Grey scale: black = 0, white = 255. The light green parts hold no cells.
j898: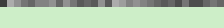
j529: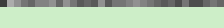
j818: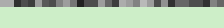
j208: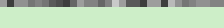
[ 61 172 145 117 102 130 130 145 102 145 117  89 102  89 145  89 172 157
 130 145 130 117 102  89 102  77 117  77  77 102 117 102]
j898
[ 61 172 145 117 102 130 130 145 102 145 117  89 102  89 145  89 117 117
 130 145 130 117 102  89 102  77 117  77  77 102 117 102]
j529

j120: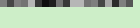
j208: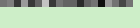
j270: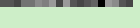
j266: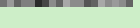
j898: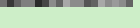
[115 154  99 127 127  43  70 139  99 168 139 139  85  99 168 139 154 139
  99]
j266
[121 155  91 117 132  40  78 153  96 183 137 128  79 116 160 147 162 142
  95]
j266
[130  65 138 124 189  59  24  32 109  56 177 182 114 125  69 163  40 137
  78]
j120
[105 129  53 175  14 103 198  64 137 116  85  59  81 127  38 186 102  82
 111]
j208

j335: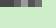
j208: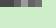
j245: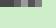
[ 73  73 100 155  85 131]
j245
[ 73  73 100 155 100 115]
j208

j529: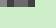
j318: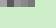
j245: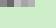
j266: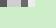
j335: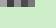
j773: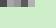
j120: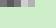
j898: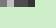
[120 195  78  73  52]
j898
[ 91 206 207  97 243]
j266

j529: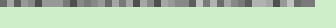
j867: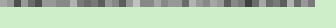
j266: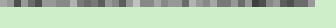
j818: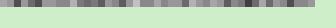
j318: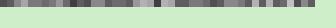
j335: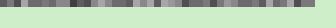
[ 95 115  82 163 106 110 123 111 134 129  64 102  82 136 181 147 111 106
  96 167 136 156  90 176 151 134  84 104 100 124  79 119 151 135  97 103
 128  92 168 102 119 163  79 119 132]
j335
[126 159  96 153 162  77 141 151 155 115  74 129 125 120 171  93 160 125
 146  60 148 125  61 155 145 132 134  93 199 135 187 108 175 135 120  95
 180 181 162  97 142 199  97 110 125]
j529
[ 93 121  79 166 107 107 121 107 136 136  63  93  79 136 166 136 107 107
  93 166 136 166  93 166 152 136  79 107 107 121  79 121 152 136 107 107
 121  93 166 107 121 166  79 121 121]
j335
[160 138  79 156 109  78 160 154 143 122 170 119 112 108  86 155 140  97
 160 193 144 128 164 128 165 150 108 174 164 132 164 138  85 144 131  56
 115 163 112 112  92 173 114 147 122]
j867

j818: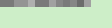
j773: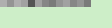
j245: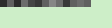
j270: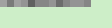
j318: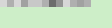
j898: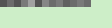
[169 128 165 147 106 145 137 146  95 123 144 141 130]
j270
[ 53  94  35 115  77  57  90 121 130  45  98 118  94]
j245

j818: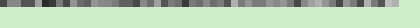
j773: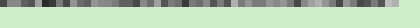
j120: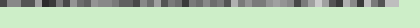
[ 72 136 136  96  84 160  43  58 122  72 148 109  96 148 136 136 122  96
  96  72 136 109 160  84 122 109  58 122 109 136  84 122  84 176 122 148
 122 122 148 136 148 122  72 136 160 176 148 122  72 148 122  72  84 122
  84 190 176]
j773
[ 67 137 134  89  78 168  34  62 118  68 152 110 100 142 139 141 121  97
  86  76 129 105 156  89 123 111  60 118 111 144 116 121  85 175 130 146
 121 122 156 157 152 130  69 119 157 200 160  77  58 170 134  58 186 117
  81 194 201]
j120
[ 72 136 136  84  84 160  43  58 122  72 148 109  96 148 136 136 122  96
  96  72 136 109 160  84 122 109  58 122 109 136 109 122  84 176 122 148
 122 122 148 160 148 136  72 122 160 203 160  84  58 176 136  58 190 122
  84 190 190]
j120
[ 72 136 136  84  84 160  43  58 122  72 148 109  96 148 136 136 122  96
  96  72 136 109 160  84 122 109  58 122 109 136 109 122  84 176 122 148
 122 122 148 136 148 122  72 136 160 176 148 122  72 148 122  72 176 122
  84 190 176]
j818

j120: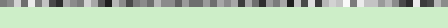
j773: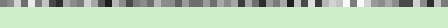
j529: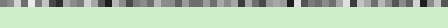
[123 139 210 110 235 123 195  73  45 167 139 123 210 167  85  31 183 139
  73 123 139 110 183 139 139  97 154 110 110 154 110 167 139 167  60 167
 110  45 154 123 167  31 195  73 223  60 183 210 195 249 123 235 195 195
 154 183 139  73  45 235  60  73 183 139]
j120

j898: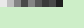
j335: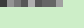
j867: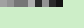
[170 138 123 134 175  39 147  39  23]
j867
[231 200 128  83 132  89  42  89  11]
j898
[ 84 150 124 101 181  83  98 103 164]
j335

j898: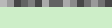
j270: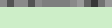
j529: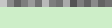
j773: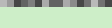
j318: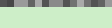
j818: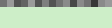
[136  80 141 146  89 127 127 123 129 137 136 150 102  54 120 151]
j270
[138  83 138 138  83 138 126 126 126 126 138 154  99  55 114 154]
j270
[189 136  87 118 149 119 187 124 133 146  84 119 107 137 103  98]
j529

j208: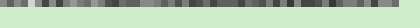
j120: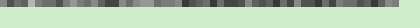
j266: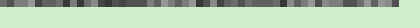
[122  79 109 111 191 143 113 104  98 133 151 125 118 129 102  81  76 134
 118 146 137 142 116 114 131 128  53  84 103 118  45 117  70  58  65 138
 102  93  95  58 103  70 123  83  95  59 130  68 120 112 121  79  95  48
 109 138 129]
j120
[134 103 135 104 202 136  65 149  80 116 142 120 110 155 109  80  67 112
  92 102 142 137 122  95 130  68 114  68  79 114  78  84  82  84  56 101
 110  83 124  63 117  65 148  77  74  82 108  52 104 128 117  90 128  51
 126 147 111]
j208

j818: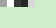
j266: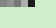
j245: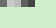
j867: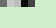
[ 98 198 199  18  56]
j867
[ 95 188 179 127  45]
j245

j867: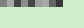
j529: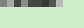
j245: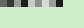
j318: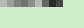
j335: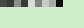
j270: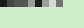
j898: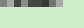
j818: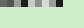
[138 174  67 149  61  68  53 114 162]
j898
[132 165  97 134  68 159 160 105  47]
j867
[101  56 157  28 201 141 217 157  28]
j245
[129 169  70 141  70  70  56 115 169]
j898
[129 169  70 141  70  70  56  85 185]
j529

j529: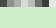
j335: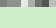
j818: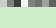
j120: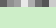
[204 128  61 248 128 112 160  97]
j818
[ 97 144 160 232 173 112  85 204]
j120
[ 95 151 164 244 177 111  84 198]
j120

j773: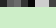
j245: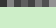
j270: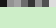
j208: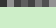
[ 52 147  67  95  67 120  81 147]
j208
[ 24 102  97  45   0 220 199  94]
j773
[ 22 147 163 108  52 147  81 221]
j270

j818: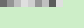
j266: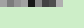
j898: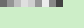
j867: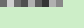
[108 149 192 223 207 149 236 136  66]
j898
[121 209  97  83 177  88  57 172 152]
j867
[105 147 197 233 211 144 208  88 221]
j818

